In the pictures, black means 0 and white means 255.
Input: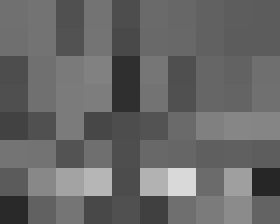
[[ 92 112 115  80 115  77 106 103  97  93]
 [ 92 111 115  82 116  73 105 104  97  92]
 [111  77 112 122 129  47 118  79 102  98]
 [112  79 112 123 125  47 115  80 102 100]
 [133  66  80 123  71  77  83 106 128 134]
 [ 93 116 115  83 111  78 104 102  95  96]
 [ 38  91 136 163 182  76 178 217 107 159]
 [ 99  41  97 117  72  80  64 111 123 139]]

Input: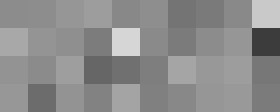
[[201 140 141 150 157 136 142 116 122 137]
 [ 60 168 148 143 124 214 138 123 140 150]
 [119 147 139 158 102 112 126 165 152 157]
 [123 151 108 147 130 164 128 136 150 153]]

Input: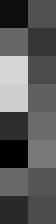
[[ 81  14]
 [ 54 103]
 [ 75 213]
 [ 96 206]
 [107  45]
 [121   1]
 [ 86 105]
 [ 76  41]]

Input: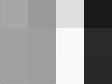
[[ 25 167 153 223]
 [ 42 161 158 249]
 [ 40 160 158 248]]

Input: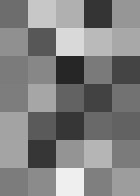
[[150 109 199 176  52]
 [168 144  87 217 186]
 [ 68 123 135  38 122]
 [114 125 166  98  66]
 [ 98 163  90  54 105]
 [123 164  54 148 181]
 [157 124 139 239 127]]

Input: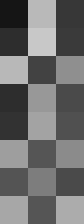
[[ 55  21 185]
 [ 58  45 200]
 [143 184  66]
 [ 74  45 152]
 [ 80  50 163]
 [139 158  85]
 [ 74  84 125]
 [172 167  85]]

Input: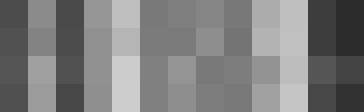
[[ 44  76 139  74 150 191 121 127 133 120 172 191  61]
 [ 44  81 131  76 144 181 123 122 142 116 179 192  60]
 [ 67  85 160  81 145 204 128 148 121 125 147 188  86]
 [ 50  80 155  71 143 205 128 142 125 121 161 197  71]]
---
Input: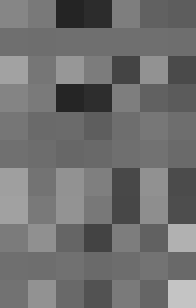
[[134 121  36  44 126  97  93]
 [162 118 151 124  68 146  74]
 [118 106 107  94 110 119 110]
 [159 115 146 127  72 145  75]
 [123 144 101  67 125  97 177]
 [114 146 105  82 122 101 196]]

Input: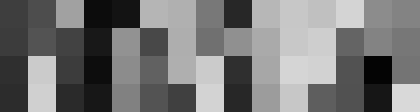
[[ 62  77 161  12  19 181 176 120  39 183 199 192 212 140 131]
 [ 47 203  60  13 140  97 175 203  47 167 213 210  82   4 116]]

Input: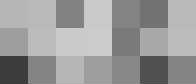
[[182 185 130 201 132 114 185]
 [ 61 131 182 158 136  81 131]]

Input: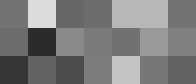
[[115 220 103 109 184 183 114]
 [ 54  99  77 125 196 119  98]]

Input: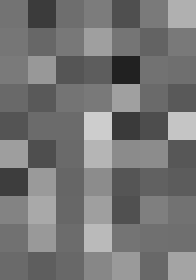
[[115  59 110 124  79 122 176]
 [122 152  85  93  33 114 111]
 [ 84 107 107 205  58  77 197]
 [ 61 154 102 140  85  97  92]
 [113 153 108 186 116 112 111]]

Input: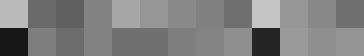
[[187 106  96 130 166 150 137 128 112 197 150 136 111]]
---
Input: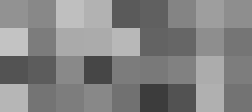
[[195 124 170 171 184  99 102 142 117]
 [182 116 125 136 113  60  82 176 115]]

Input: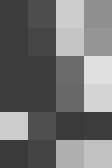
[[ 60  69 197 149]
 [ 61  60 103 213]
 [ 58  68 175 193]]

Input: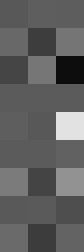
[[104  61 117]
 [ 91  91  91]
 [ 91  91  97]
 [ 89  90  78]]

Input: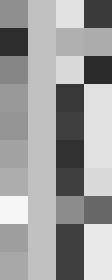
[[ 45 192 175 172]
 [153 192  56 225]
 [163 192  49 225]
 [247 192 140 103]
 [168 192  63 233]]

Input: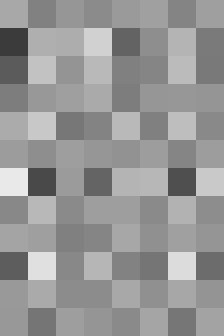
[[ 59 175 173 209  99 142 180 122]
 [125 152 159 170 125 150 151 149]
 [156 142 158 150 146 157 133 157]
 [136 184 138 158 158 138 178 141]
 [ 93 224 136 182 130 117 220 108]
 [152 117 158 149 138 165 118 163]]

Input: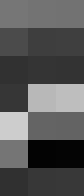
[[ 75  62  63]
 [ 54 184 190]
 [117   3   4]]

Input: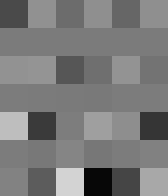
[[123 123 123 123 123 123]
 [124 123 122 121 124 124]
 [124 120 133 119 124 129]]

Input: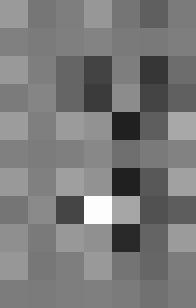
[[128 123 127 131 122 121 126]
 [123 133 101  59 140  68  96]
 [128 124 127 136 111 122 130]
 [117 138  69 253 166  81  93]
 [151 119 126 153 116 102 124]]

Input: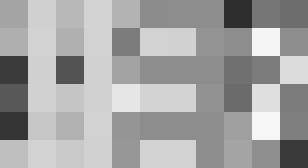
[[175 210 176 210 124 210 209 148 141 245 141]
 [ 88 209 197 209 230 211 211 146 107 223 123]
 [191 210 201 209 151 210 210 141 164 143  57]]
